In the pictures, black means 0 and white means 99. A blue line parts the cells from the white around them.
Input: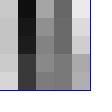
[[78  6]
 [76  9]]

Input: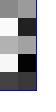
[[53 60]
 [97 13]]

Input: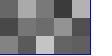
[[40 66]
 [28 46]]

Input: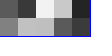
[[35 22]
 [50 75]]

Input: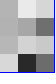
[[70 91]
 [69 65]]

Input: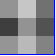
[[57 77]
 [24 57]]

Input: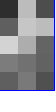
[[18 73]
 [37 77]]

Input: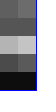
[[37 42]
 [33 33]]

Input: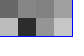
[[40 52]
 [73 17]]
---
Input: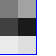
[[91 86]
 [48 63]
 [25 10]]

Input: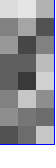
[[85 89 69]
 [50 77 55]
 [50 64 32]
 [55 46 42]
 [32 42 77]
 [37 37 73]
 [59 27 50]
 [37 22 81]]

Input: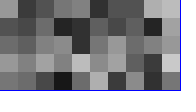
[[59 50 63 50 73 54 63 37 23 78]
 [46 42 28  9 42 68 23 54 19 46]
 [42 37 50 54 19 46 59 42 50 59]
 [32 28 42 14 19 37 28 37 14 63]
 [59 23 32 46 50 19 32 32 68 73]]

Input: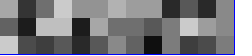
[[79 29 24 34 16 34 53 38  6 48 24 29 48]
 [65 20 43 79 57 57 69 61 61 16 34 16 53]
 [38 11 74 74 11 65 43 43 34 48 79 61 53]]

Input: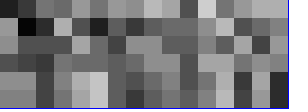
[[55 55 26 50 68 76 36 31 41 50 31 45 68 22 64 17]
 [50 50 26 45 64 76 36 22 36 45 36 50 72 26 59 17]
 [55 31 31 31 64 41 26 55 55 36 36 50 36 64 26 59]
 [31 26 22 45 41 41 36 41 55 55 31 64 64 45 55 50]
 [12 22 45 41 59 45 59 55 72 64 31 80 45 59 68 68]
 [59  2 17 68 31 12 36 22 36 41 41 55 72 31 41 50]]

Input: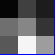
[[34 95 61]
 [43 52 20]
 [ 2 25 11]]

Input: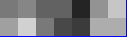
[[62 81 47 28 23 67 67]
 [47 52 38 38 14 57 77]]
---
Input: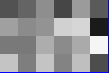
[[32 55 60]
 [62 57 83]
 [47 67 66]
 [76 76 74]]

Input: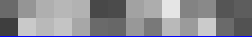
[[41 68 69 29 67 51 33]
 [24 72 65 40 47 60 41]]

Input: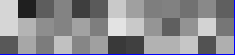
[[83 36 24 78 49 44 37]
 [83 55 63 88 58 57 46]
 [34 48 52 22 69 77 68]]

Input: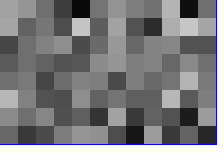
[[63 43  4 57 44  6]
 [64 46 76 63 17 77]
 [27 50 29 59 51 32]
 [35 38 34 58 51 53]
 [43 27 50 29 41 70]
 [71 32 55 45 37 35]
 [54 52 37 63 38 11]
 [40 29 58 30 60 39]]

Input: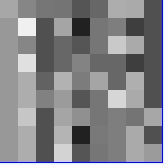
[[65 46 33 67 31]
 [59 31 13 49 31]
 [59 31 33 78 31]
 [59 31 51 40 31]
 [59 38 48 40 31]
 [59 50 33 83 31]
 [59 31 56 49 65]
 [59 31 13 49 31]
 [59 31 33 49 60]]

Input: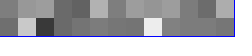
[[49 61 38 49 58 48 67]
 [43 22 45 46 92 48 46]]

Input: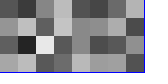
[[33 52 32 41]
 [58 37 53 67]
 [37 90 53 34]
 [65 34 72 62]]

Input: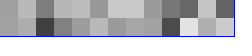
[[62 49 73 78 60 40 39]
 [63 25 61 60 63 88 79]]

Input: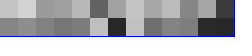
[[76 60 72 63 65 52 23]
 [52 50 48 15 43 49 15]]
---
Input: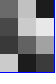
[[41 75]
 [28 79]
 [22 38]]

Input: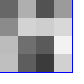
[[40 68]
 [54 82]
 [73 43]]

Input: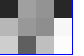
[[15 62]
 [71 59]
 [80 37]]

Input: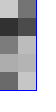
[[79 45]
 [19 29]
 [48 73]]

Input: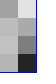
[[63 88]
 [73 66]
 [75 49]]

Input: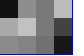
[[ 7 55]
 [66 75]
 [54 51]]

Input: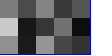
[[48 29]
 [78  9]
 [56 10]]
